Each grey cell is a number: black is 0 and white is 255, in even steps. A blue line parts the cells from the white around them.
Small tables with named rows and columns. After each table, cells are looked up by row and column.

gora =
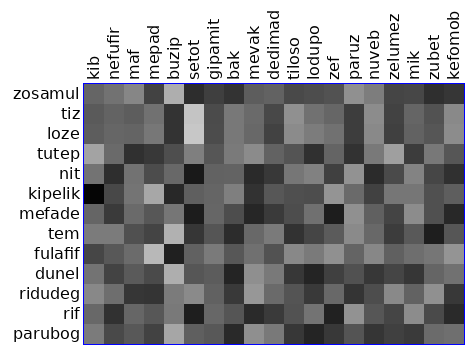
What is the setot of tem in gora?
54
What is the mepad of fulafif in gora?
184
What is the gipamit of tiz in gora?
75
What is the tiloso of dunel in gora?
55
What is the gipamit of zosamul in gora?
63
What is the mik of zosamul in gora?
71
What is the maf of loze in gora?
100
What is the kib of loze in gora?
93
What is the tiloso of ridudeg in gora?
84

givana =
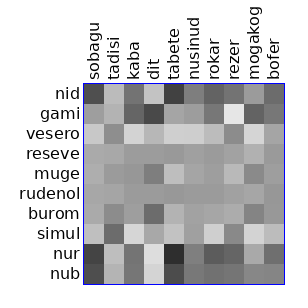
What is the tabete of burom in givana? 179
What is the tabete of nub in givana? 76
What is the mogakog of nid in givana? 155
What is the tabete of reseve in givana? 153
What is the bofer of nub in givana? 133
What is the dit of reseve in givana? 156

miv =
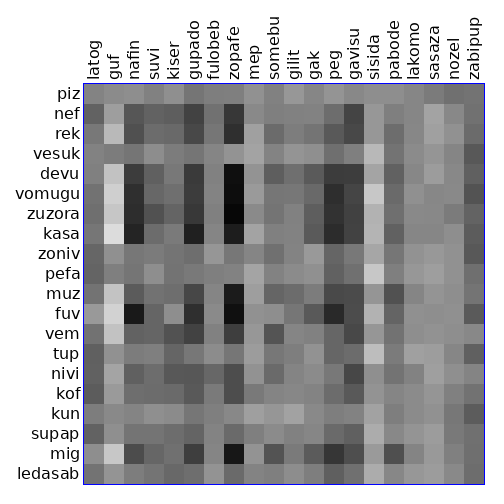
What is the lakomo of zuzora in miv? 137
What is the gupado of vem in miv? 66
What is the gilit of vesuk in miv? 148
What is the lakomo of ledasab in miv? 151
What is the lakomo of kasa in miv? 134
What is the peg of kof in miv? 108
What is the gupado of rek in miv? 72
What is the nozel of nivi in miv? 143
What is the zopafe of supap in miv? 106
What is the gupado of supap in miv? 100
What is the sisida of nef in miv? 151
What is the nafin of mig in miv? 76
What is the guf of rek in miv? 185
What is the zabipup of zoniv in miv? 88
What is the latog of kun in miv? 125
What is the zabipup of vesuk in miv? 88
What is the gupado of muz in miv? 71
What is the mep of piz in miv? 145

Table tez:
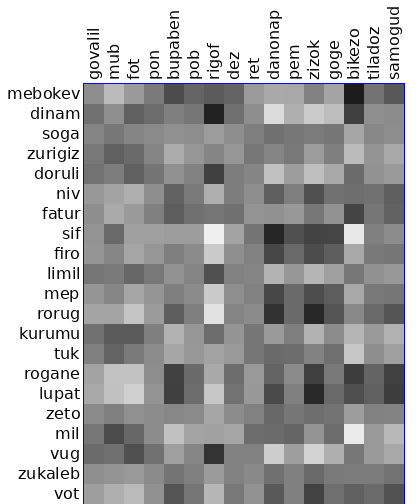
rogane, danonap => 100
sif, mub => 105
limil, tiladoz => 145
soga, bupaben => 145
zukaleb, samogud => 114
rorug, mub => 164

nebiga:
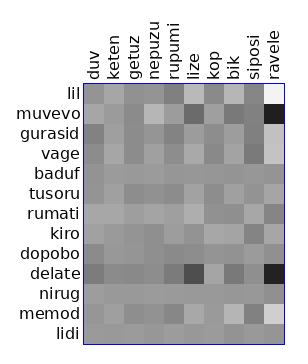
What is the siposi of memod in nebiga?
129
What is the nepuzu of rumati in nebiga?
164
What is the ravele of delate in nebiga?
34
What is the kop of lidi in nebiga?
155
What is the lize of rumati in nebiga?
174
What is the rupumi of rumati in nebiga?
159
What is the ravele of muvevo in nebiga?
31
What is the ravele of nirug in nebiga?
144
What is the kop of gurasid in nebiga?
141
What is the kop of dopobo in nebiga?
148
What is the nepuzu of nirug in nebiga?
155
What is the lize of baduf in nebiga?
151
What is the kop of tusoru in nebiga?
141
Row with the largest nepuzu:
muvevo

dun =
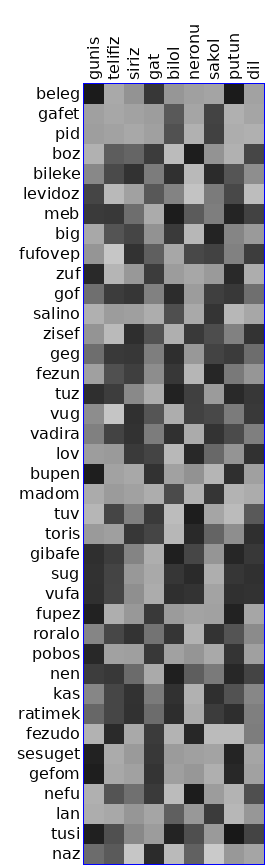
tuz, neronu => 64
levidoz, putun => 72
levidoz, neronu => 195
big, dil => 154
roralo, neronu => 178
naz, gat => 43
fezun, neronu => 182

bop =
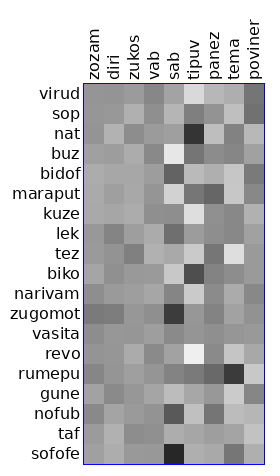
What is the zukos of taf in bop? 141
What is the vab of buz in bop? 137
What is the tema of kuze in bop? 136
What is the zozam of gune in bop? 162
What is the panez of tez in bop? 118
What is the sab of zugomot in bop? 60
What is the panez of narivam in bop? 139
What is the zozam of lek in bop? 152
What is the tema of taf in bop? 164
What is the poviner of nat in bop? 184
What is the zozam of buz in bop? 160
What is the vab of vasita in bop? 158
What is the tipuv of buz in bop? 117
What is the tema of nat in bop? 130
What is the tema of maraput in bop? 199
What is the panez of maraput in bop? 102
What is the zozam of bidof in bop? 172
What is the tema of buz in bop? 134
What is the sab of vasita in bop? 138
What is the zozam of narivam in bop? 142
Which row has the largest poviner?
rumepu

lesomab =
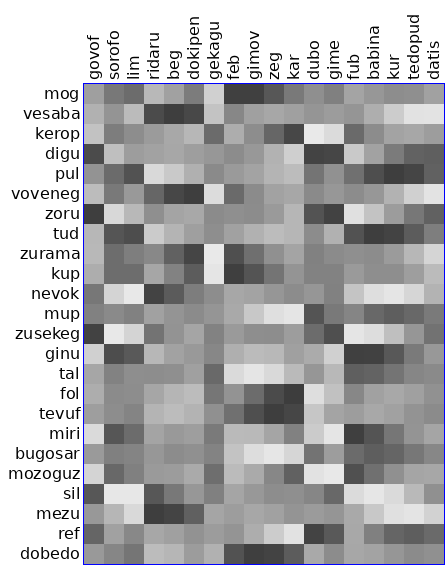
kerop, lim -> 141
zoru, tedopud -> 119
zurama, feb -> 79
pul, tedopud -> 69
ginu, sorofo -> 77
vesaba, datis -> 227
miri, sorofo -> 86
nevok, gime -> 129
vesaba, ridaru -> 75
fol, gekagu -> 118
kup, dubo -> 130
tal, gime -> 184
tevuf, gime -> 164

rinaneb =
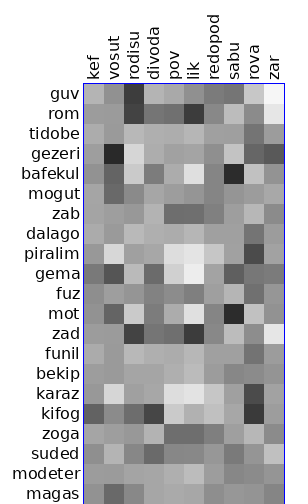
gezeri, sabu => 195
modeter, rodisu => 164
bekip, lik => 187
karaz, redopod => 198
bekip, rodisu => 165
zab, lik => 111
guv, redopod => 123
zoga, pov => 110
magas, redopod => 142
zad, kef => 156
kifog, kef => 98
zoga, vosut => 158
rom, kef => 156
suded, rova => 149
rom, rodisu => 67
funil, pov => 172
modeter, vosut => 155

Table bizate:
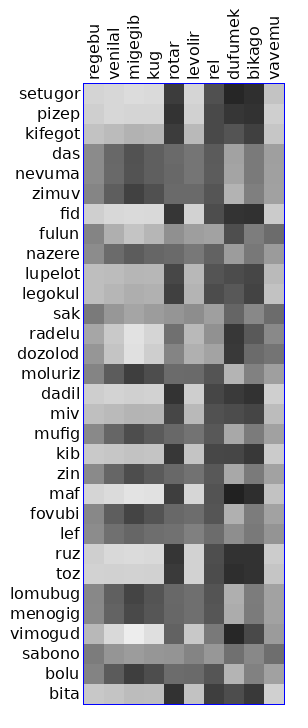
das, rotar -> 106
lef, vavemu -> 148
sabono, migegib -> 156
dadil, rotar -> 51
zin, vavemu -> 162
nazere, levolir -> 120
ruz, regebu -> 207
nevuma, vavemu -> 160
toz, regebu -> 210
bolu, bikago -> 129
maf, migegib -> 227
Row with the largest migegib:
vimogud

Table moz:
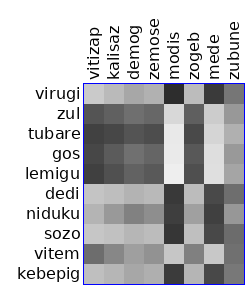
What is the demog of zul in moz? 111
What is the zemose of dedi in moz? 185
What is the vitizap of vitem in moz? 109
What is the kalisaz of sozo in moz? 193
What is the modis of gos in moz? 234
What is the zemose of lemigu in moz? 89
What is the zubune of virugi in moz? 118
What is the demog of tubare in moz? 84

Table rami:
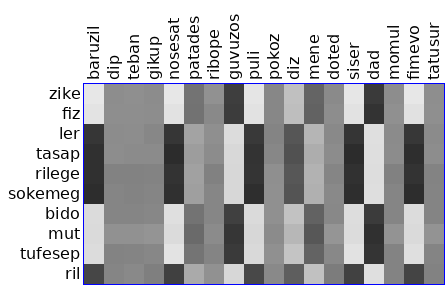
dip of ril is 133
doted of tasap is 140
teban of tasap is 139
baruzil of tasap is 48
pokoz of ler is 132
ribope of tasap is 140
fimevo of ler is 55
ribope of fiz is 137
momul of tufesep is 131
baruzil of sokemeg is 45
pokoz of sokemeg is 144
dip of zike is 141
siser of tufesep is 226
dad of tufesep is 52
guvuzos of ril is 215
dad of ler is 223
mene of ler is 181

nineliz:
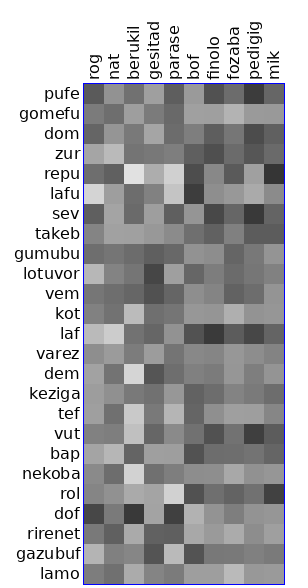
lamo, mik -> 154
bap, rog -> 164
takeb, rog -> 132
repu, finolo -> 136
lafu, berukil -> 109
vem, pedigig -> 109
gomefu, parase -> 105
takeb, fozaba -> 128
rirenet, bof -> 168
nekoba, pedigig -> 145
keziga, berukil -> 121
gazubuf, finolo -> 120
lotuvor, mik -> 129
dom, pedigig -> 76
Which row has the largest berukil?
repu

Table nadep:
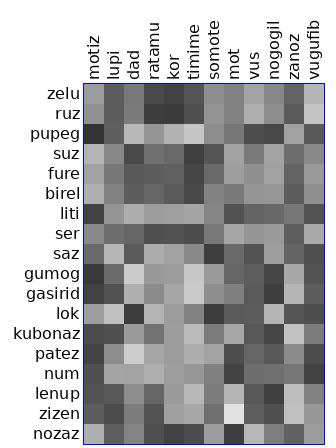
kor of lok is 156
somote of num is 128
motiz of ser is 138
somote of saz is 62
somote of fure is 105
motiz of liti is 67
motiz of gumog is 57
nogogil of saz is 158
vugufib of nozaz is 157

